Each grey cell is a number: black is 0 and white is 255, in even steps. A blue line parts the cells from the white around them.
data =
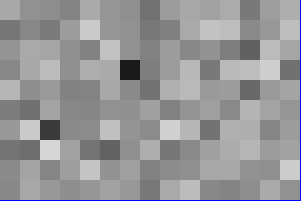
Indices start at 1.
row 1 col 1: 168
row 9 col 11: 167
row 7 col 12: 176
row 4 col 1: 135
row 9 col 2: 163
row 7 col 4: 137
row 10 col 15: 145
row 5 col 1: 181
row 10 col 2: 167
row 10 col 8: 120
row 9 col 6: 146
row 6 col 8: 160
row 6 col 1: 125
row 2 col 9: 128
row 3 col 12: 126
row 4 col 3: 188
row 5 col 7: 138
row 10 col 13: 141
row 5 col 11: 154
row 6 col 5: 134
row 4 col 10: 184
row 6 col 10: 148
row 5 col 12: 156
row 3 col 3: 165
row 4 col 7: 26
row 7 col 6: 192
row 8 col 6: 98
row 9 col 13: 145
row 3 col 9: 156
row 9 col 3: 133
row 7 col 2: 202
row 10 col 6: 161
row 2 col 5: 202
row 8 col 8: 174

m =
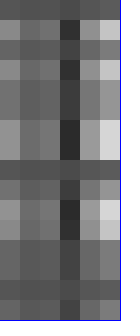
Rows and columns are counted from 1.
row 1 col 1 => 85
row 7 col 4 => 43
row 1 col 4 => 75
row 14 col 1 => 101
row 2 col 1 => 137
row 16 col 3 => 91
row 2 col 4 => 48
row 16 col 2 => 88
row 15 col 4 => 75
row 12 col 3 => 112
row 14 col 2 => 88
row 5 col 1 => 113
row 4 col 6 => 196
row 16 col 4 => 67
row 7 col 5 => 154
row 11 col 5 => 154
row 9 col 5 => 86
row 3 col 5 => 103
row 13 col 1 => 101
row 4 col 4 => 48
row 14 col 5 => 103
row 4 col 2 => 104
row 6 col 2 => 94
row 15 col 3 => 82
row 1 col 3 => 82
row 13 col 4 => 67
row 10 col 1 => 113
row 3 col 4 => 67
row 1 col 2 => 81
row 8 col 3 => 117

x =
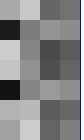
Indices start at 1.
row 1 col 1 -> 169
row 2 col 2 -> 124
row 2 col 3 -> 149
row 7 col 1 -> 161
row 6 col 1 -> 179
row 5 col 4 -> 142
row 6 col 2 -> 185
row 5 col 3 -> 154
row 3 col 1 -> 204

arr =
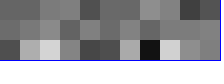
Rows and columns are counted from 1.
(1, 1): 101
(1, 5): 80
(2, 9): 124
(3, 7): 170
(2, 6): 107
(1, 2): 101
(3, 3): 212
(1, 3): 123
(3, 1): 79
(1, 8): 142
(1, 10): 64

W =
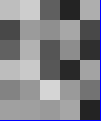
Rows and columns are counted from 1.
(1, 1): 190
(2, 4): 167
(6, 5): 35
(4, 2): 201
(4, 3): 87
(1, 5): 174
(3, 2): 178
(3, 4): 141

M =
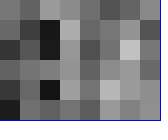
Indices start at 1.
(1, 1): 119
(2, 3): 23
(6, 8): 143
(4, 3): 126
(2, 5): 103
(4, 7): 153
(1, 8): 136
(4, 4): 147
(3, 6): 114
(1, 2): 99
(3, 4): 150
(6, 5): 93
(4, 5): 99
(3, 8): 119
